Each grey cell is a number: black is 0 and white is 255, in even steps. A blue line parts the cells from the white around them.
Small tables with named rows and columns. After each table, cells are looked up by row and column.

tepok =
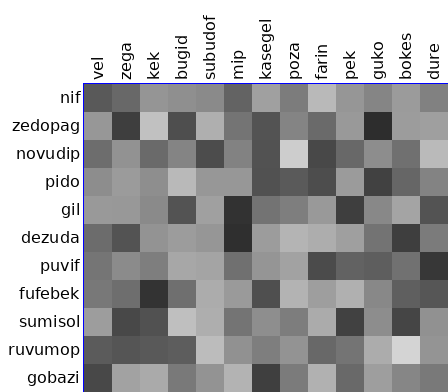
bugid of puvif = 167
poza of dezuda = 180
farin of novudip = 72
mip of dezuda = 47
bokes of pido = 102
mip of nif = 99
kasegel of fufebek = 79
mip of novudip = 130
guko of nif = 133
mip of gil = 50

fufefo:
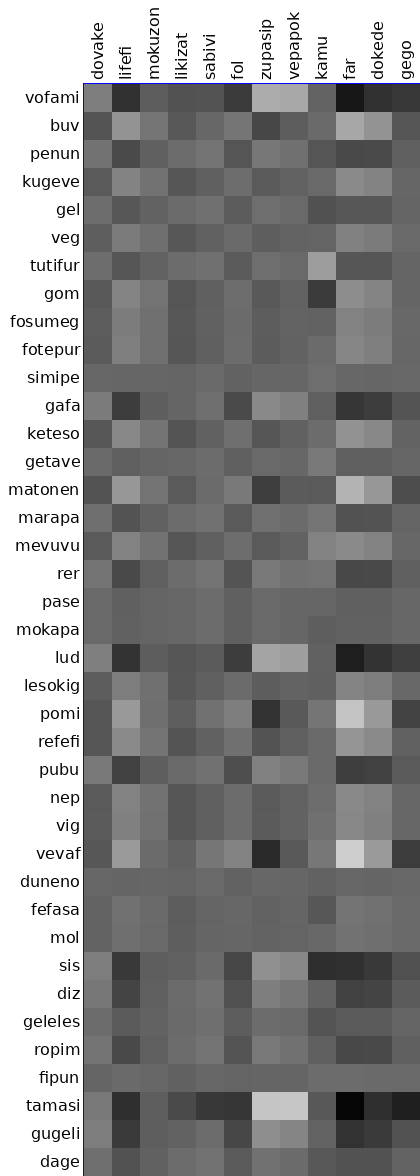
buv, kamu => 106
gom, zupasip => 89
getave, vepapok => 103
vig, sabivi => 96
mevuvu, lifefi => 130
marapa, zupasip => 112
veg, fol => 106
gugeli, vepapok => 133
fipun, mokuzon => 103
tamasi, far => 5
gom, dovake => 89
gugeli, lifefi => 58
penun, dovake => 114
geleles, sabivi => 111
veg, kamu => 100

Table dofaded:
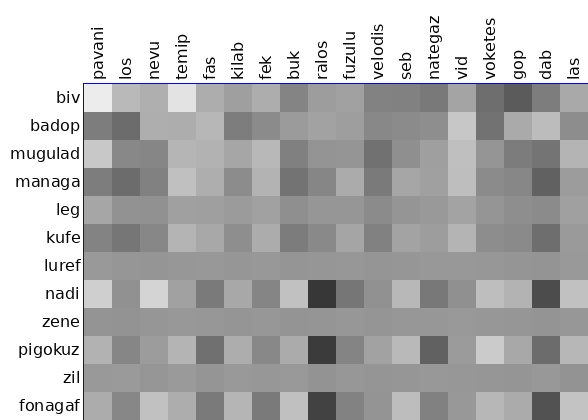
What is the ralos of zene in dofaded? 149
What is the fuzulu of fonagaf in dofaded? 130
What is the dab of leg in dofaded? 139
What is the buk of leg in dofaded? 143
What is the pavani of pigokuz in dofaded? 178
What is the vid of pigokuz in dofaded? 155
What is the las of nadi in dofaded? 193
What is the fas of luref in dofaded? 152
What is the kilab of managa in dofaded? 140
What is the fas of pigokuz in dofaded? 112
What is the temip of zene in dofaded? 152

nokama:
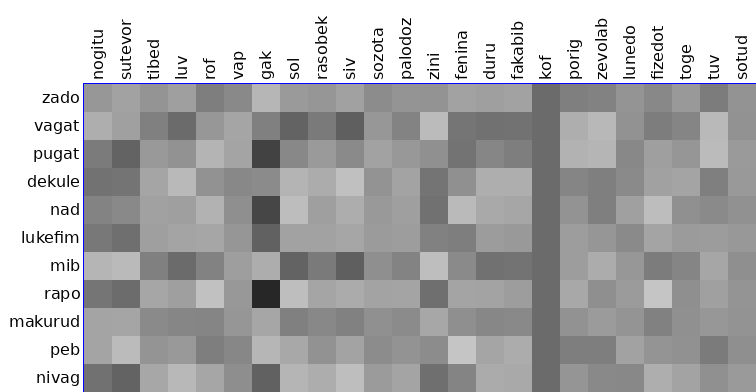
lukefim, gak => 97
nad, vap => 143
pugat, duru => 134
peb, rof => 126
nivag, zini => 111
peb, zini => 140
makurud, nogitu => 164
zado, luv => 159
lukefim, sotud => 152

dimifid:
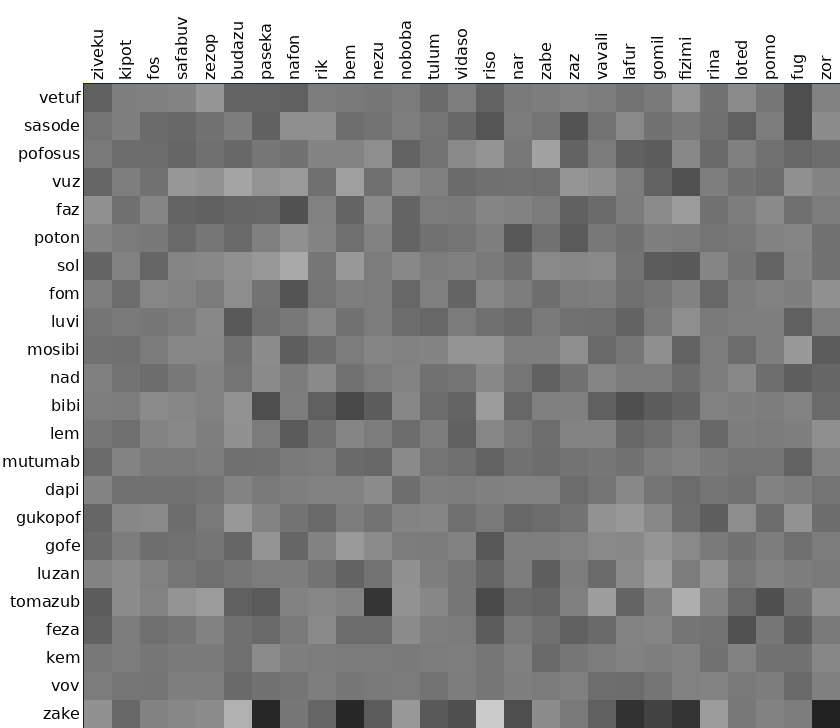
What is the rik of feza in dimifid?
137
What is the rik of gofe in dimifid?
130
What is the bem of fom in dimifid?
126
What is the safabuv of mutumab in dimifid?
121
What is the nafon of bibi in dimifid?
124
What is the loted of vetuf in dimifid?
139
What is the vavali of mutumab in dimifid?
119
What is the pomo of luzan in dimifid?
129
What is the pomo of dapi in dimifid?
130
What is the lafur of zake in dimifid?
50
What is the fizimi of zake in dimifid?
51
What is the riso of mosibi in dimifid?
148
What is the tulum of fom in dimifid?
128
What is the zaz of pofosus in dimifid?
99
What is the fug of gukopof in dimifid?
146
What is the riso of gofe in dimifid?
87
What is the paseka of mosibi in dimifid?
140

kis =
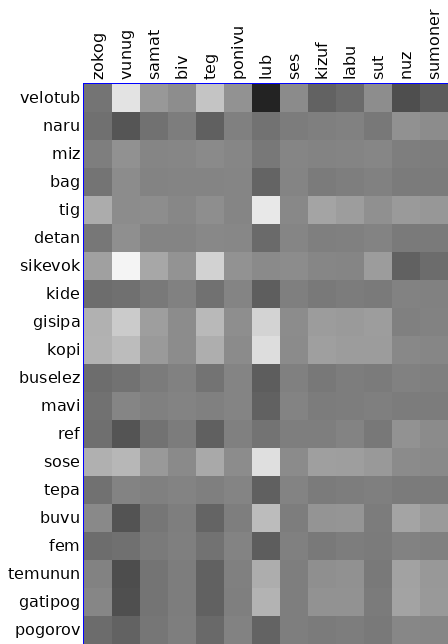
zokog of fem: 109
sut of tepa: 127
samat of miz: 133
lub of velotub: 35
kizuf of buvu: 148
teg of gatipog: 97
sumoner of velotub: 92
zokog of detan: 119
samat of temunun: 116
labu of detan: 128
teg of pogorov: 105
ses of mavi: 131
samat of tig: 141
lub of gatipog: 179

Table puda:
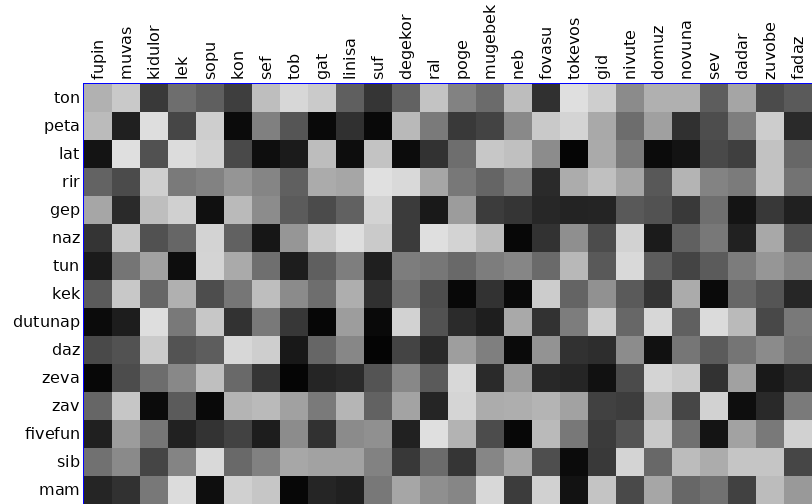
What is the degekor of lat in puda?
12
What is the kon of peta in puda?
11
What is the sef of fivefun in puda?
29
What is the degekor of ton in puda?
98
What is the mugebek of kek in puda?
50
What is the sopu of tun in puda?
212
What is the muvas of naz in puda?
199
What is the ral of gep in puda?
25
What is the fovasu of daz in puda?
147
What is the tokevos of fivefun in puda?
120
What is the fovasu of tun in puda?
106
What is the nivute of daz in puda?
140
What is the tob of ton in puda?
215
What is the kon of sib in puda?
105
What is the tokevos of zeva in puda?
37
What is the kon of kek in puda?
118

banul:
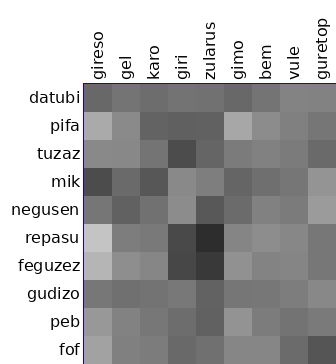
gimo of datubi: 104
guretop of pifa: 118
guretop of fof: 85
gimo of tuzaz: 123
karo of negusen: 113
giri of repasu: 73
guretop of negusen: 155
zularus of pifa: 97
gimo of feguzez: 145
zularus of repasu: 45
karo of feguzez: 134
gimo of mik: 101
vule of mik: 118
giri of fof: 105
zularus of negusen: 88
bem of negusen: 129
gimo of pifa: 167

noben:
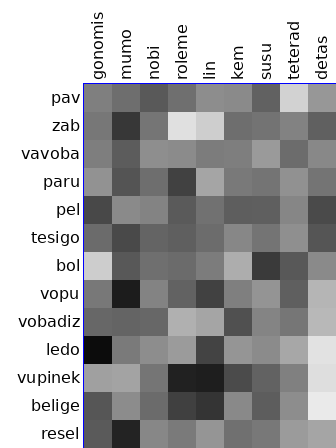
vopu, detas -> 181
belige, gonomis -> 86
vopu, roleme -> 98
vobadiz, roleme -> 176
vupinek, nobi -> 117
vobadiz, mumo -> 100
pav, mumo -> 110
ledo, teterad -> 167
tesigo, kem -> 135
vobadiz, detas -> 184
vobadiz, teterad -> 118

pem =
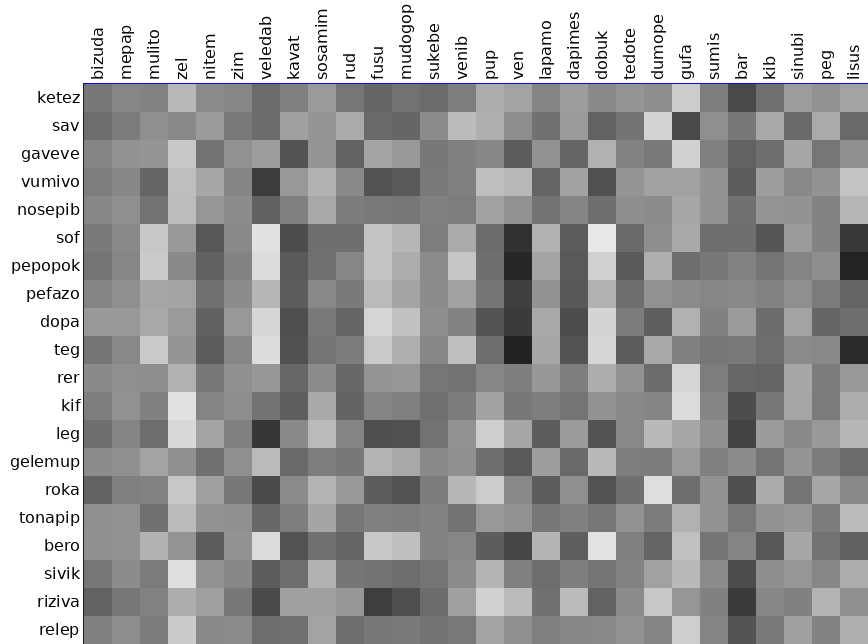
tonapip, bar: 121
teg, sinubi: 140
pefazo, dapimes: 88
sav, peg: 170
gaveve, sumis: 128
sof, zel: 153
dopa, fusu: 213
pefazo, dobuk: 177
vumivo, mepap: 135
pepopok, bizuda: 116
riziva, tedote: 139
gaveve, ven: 92
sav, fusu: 106
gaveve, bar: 98
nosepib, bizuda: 135
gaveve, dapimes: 101
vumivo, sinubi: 138
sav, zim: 121

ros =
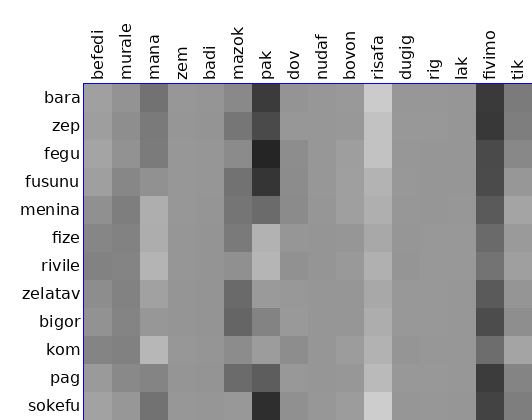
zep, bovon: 152
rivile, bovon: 153
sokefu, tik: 126
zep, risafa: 194
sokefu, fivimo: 67
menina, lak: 151
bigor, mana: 151
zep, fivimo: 56
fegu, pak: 37
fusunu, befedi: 159
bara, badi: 149
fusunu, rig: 150
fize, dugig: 150
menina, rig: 150
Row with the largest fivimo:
rivile

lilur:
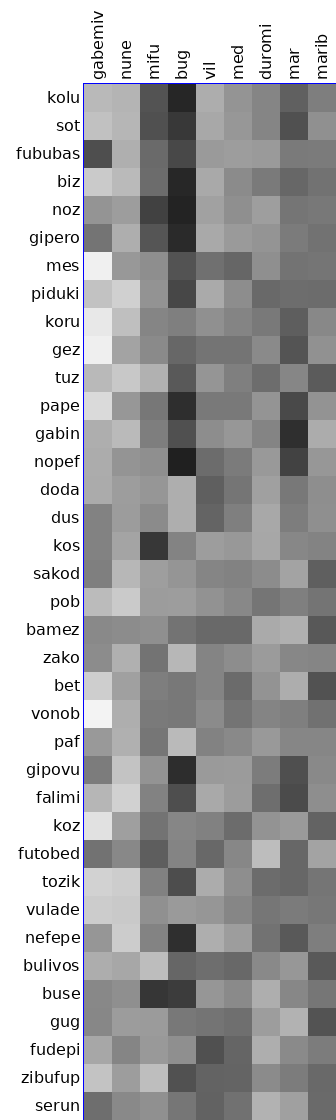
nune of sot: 182
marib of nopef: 151
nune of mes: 152
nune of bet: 160
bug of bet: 120
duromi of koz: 147
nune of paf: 176
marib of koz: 99
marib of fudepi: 124
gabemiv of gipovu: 124
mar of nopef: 66

